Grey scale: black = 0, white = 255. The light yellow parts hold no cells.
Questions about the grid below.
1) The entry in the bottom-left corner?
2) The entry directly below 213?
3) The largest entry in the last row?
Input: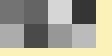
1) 171
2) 151
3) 187

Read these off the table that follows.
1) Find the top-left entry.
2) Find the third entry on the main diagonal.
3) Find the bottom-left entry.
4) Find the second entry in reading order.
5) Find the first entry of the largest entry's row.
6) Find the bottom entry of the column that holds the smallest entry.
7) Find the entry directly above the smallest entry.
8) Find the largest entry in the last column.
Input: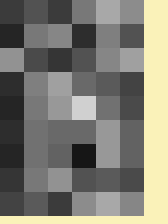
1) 59
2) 53
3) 67
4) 82
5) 37
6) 140
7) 105
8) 160

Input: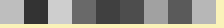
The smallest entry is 51
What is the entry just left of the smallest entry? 190
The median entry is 105

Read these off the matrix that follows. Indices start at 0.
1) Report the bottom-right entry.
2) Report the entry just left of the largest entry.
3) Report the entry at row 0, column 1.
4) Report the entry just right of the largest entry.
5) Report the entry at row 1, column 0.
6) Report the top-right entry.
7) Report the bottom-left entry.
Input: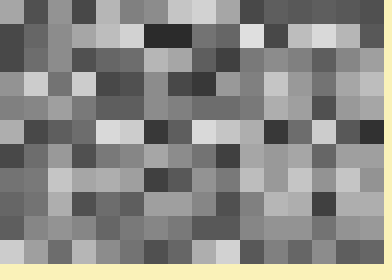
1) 102
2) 102
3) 80
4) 72
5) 72
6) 80
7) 204
